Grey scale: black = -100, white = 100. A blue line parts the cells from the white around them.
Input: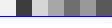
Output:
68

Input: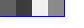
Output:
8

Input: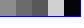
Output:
10

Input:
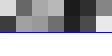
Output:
72

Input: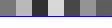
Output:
45

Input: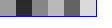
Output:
45

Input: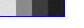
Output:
8

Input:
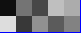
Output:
50

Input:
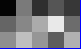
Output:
50
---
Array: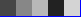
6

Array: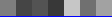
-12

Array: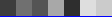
-12

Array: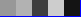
19

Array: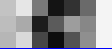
12

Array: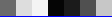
-17

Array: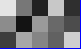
-7

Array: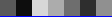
-14
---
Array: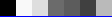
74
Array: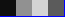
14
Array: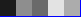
35
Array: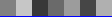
38
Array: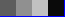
13
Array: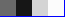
66
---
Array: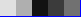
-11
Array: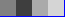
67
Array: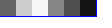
-85
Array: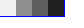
-74
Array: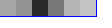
54
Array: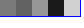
63
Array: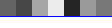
-6
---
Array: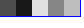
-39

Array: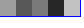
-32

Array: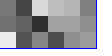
-46

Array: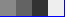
-22

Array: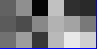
-68

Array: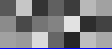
-65

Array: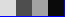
-39

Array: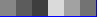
-28

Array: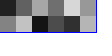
-74

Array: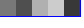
-38
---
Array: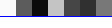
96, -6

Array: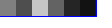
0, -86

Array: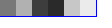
-5, 84

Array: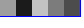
24, -40

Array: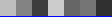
49, -62

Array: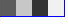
-28, 89

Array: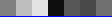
0, -12

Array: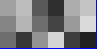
26, -74

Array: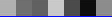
38, 10

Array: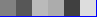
1, 73
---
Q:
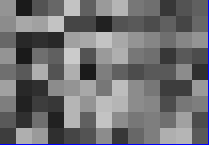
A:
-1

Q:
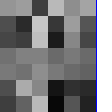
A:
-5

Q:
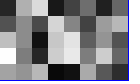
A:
50

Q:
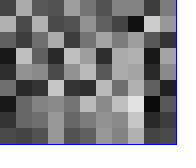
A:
-81

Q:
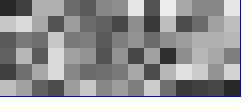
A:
-23

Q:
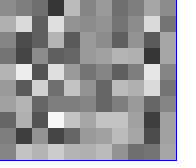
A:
-19
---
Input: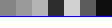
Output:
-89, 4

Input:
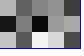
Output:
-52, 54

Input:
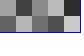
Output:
-64, -23

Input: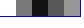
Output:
18, 100

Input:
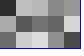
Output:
18, -16

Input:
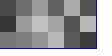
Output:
-35, -7

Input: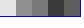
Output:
-26, 80

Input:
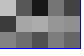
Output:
-48, 3

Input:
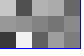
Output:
-19, -55

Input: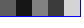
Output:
66, -26
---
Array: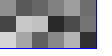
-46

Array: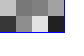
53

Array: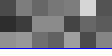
-65

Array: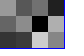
-21

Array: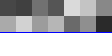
-44

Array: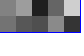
2
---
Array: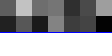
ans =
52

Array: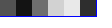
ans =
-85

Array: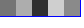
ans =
36

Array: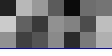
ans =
44

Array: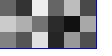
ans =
-60

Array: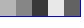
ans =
5

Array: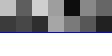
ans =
-26
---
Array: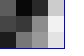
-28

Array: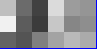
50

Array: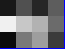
-81

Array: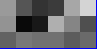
21

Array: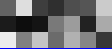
-22

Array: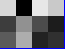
69
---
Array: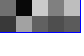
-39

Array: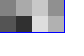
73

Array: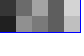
-26

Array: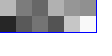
55

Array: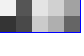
37

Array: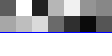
-91

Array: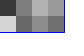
10
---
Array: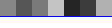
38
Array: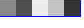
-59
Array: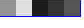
-33
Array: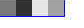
27
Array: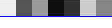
5
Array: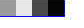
-96
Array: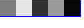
-95
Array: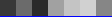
5
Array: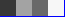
94
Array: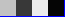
-96
